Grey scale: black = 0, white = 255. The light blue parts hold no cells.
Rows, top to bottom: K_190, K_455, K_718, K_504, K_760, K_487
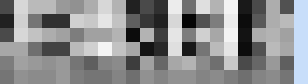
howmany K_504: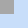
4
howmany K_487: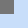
4
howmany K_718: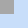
1

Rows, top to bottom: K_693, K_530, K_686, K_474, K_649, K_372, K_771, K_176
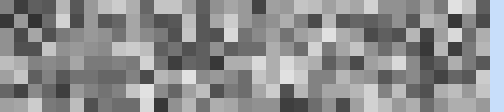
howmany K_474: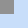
7
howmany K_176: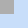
4
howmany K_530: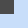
3
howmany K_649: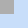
7
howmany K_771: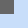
4
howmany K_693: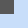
2

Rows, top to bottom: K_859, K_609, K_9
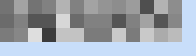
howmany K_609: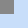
1
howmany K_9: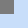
4
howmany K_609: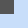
4
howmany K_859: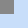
0
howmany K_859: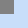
2
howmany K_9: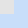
0

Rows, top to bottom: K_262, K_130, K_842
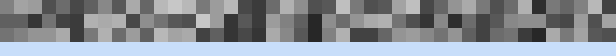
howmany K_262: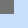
0
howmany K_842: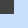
4
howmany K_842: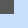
2
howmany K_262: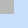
4

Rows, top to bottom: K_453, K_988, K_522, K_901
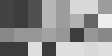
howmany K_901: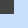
0
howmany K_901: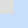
4
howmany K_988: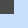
0
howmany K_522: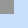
4
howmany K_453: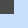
0
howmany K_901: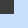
3
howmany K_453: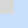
2

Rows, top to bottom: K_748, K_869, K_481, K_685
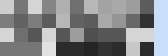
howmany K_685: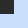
4
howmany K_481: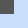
4
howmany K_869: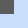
2

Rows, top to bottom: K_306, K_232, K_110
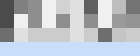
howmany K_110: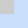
5
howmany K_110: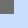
2
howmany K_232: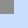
3
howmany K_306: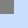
1
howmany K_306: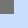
1
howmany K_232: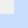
3
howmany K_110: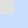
2

